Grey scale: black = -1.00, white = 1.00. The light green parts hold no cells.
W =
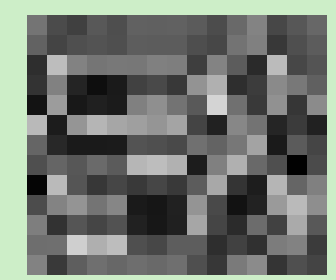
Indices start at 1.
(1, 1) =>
-0.09
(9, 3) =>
-0.33
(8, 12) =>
-0.18
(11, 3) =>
-0.33
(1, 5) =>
-0.39
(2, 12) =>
0.00
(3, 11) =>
-0.28
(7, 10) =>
-0.22
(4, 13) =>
0.08
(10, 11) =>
-0.86
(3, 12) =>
-0.67
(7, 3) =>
-0.80
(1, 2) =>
-0.41
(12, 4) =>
0.37
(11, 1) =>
-0.01
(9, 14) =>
-0.21
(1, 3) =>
-0.50
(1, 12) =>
0.03
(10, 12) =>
-0.73
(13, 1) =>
0.02
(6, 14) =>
-0.54
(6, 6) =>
0.25
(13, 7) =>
-0.18
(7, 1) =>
-0.21
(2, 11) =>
-0.10
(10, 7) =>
-0.83
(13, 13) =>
-0.59
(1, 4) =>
-0.31
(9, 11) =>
-0.59
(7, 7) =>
-0.38
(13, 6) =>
-0.14
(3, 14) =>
-0.44
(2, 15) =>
-0.28
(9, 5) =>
-0.45
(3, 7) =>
0.00
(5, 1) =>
-0.85
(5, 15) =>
0.09
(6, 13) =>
-0.71

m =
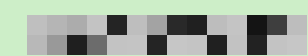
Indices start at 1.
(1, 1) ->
0.50
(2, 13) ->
0.53
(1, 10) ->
0.48
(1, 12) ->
-0.84
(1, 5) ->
-0.72
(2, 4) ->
-0.15
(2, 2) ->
0.20
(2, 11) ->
0.52

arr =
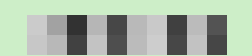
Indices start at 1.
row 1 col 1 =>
0.59
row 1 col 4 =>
0.43
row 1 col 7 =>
0.58
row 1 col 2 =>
0.27
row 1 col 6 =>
0.45

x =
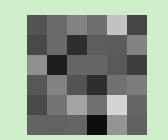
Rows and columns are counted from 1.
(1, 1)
-0.34
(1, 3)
0.02
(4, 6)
-0.03
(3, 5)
-0.30
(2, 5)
-0.28
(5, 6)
-0.20
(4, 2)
0.03
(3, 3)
-0.20
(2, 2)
-0.17
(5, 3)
0.28
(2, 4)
-0.26

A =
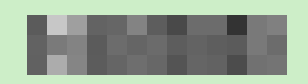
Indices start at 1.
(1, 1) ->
-0.29
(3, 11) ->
-0.40
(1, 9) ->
-0.15
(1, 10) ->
-0.15
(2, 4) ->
-0.29
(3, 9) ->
-0.21
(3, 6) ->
-0.14
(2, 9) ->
-0.22
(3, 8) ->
-0.34
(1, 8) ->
-0.43
